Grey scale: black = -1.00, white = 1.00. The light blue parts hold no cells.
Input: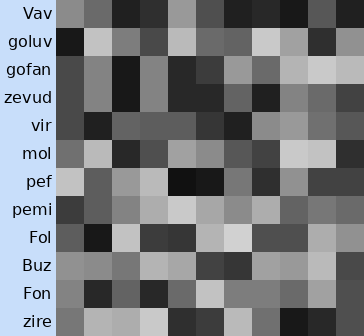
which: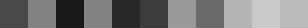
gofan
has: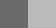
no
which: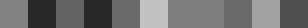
Fon
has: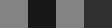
no
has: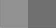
no
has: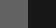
no
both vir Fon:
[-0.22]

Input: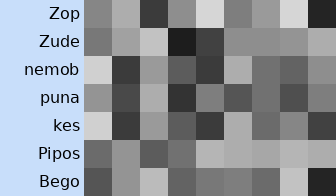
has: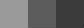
yes
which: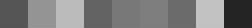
Bego
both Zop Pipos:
[0.36]
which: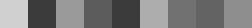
nemob

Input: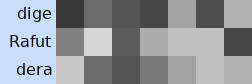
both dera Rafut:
[0.51]
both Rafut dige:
[-0.45]

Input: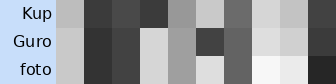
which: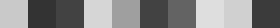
Guro
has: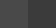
yes
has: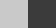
no

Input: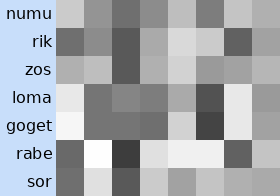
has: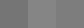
yes
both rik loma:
[0.33]
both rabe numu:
[0.54]
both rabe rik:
[-0.24]
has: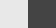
no
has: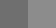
yes
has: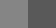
no

